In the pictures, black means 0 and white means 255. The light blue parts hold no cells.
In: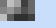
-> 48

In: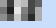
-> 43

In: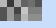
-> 142

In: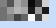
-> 69

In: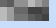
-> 80

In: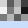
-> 93

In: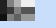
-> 152

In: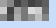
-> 189

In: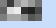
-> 86

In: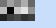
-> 49
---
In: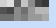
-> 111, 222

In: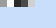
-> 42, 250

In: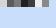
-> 33, 238

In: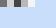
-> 69, 244

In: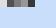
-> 123, 223

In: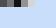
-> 18, 214

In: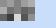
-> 129, 216
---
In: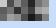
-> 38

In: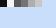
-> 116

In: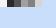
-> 160

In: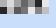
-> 146

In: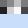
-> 138

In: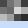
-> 116

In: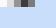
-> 148

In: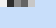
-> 140
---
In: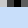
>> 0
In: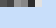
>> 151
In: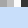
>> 251
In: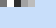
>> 47
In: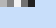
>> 242
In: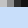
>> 47
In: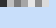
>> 123
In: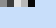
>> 226
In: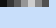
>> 93
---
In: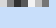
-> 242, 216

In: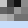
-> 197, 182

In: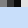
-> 226, 129

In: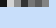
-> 211, 144

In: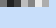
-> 234, 189

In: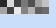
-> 233, 218

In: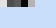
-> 226, 179

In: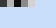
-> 210, 182
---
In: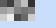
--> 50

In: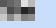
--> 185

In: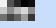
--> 14

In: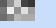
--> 54

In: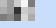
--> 124

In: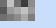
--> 139

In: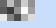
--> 146

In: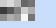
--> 117
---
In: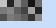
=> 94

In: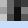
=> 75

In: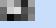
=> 51

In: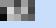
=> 172

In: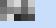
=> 37

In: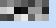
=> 101

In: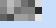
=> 159

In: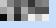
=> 238

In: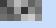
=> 186

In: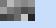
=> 107
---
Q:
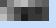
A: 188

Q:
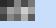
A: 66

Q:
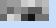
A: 104

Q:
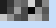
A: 198

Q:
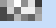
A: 72

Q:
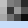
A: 167

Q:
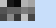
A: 69
